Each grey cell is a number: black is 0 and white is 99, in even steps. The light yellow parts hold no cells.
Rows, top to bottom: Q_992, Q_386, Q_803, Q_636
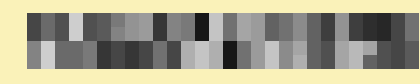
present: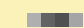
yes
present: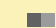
no
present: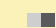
no
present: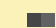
no
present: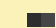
no
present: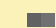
yes
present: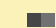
yes

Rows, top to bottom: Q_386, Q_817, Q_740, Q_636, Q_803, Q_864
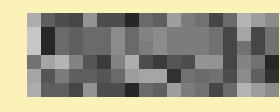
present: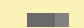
no
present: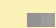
no
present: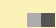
no

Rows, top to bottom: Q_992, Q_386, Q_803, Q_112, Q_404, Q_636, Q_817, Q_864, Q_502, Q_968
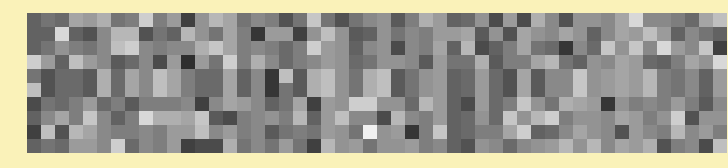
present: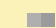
yes
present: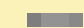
yes
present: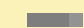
no
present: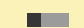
yes
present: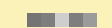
yes

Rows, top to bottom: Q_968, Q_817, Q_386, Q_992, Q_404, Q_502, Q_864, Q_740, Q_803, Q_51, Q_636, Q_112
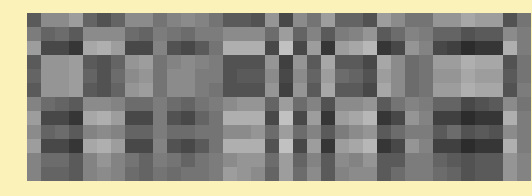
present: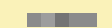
no
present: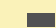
yes
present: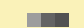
yes
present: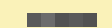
yes
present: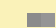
yes
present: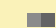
yes
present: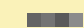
no

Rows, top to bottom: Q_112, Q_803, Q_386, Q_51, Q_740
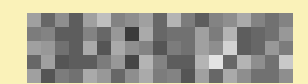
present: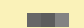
no
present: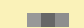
yes
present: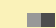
no
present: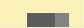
yes
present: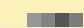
no
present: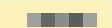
yes

